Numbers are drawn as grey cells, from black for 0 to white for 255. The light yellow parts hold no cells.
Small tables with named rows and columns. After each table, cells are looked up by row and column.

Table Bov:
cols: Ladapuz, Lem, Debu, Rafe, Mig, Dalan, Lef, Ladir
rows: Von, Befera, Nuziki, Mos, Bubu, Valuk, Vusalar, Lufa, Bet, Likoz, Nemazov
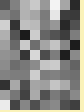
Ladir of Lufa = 111
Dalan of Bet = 196
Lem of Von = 129
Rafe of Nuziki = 186
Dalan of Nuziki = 151
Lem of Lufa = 125
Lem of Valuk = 138
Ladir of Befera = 58
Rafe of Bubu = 110

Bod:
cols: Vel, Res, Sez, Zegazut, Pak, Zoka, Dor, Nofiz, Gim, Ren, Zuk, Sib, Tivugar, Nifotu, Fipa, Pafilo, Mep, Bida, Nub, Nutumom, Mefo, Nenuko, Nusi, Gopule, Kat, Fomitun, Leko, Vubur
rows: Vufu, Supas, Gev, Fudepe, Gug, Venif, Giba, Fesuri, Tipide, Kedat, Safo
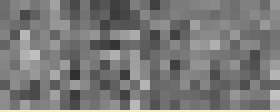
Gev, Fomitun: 114
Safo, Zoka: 140
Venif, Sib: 174
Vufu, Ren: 73
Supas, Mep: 114
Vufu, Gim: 117
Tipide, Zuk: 72
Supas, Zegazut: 96
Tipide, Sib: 95
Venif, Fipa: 90
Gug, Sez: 162
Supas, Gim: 114

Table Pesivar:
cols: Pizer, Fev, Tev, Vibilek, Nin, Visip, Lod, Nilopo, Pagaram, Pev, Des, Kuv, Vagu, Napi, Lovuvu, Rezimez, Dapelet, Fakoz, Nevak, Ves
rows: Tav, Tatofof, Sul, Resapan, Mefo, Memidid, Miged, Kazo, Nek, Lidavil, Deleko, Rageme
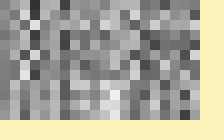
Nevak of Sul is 167
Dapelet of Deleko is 101
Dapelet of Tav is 84
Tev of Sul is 109
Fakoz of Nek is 146
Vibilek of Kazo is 67
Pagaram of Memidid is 145
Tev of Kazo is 229
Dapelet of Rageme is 116
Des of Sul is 211
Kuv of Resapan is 158
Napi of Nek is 124
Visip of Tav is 178
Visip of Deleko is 184
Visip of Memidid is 168
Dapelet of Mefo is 113

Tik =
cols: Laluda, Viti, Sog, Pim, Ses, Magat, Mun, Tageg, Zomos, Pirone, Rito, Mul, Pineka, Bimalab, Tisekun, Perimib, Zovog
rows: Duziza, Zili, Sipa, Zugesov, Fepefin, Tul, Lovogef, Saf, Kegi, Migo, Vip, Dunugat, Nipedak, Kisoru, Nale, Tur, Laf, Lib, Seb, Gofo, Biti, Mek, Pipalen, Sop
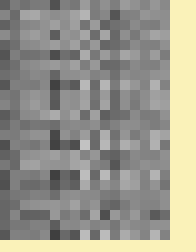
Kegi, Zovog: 130
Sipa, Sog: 134
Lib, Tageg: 84
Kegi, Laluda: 86
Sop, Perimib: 180
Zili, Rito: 135
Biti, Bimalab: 138
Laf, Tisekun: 144
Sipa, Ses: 146
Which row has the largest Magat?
Dunugat

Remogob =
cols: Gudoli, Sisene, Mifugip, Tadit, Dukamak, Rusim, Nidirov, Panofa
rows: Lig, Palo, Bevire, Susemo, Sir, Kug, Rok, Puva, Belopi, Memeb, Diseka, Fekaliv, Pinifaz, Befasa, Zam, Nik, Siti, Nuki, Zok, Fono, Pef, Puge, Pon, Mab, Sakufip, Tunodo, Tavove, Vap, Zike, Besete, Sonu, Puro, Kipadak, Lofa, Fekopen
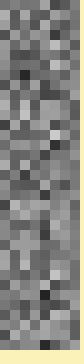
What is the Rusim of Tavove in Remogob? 152
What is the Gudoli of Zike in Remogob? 87
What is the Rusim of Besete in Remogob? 123
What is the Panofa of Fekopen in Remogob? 157
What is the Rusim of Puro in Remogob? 181
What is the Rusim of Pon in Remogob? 173
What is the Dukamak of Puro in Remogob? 74
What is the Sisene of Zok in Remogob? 92
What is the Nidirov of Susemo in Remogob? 102
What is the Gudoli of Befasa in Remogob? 143
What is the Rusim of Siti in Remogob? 139
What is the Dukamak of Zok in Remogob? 164
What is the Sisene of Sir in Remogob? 105
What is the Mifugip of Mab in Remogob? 156
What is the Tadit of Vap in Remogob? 120
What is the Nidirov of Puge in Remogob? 157
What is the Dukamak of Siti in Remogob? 121

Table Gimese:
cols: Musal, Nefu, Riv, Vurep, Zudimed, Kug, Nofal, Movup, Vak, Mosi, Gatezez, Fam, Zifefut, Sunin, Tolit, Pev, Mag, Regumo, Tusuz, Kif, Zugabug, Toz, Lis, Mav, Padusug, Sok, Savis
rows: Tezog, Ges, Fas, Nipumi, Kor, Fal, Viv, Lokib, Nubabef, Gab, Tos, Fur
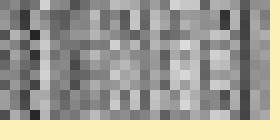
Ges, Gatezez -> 110
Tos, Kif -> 184
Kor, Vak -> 104
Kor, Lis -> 126
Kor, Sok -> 155
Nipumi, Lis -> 188
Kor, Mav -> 166
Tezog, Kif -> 198
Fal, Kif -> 181
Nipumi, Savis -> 173

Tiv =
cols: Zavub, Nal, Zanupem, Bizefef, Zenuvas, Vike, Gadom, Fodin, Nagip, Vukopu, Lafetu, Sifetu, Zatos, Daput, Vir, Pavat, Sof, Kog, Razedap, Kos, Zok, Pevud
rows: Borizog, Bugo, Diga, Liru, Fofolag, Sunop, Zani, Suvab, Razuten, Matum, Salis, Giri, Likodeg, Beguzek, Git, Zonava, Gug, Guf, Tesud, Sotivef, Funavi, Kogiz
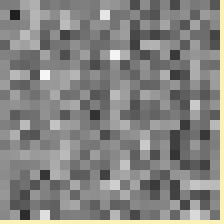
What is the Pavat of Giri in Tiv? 99
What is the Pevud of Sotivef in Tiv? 128
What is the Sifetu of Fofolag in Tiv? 128
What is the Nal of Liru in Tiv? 139
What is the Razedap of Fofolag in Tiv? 91
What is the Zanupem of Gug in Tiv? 129

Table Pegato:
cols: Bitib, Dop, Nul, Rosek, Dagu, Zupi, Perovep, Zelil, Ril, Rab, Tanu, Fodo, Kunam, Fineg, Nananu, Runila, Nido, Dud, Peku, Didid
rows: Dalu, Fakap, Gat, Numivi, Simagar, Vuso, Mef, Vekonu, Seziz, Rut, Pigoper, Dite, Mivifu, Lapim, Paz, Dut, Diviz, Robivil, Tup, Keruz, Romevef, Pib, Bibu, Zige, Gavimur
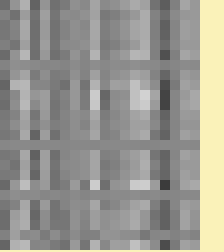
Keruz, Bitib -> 133
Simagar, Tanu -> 122
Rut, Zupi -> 119
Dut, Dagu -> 159
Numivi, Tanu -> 126
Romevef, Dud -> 134
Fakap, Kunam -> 140
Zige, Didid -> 131
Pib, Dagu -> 141
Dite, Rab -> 168

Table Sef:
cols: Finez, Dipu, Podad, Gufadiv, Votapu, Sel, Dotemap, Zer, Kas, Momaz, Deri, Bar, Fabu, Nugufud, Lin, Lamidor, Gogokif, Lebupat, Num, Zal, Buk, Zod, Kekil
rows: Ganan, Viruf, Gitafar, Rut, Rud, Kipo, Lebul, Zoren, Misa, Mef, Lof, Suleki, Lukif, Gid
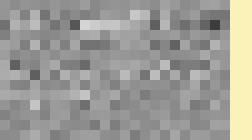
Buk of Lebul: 115
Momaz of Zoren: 161
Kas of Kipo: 141
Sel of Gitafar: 116
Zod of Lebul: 166
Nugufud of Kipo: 148
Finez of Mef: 169
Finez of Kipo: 157
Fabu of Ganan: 146
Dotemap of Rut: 144
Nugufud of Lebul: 167
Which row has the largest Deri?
Gitafar

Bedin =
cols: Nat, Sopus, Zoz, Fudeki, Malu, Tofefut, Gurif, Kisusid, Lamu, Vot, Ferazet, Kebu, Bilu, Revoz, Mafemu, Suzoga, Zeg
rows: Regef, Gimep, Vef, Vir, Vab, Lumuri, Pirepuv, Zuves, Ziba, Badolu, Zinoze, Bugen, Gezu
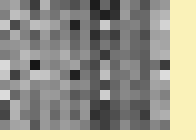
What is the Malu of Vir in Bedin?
155
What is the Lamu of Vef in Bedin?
126
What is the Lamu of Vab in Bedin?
132
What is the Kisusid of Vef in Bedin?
33
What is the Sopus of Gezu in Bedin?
163
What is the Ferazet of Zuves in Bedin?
191
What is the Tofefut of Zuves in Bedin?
164

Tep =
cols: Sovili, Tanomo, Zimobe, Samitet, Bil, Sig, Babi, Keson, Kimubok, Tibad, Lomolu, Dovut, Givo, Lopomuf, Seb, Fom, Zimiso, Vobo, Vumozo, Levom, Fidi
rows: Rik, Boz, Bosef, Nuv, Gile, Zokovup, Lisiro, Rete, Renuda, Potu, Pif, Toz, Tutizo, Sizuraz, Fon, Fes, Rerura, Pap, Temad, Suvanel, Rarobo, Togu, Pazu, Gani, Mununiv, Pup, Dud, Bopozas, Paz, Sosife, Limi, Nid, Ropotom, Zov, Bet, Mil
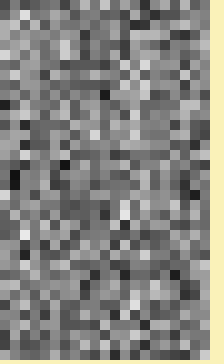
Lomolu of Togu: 52
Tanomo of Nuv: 132
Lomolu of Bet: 197
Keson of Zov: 155
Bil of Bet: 108
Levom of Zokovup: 111
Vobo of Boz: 82
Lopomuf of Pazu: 174
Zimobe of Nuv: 156
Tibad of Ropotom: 72
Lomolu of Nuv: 119
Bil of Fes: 119
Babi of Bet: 79

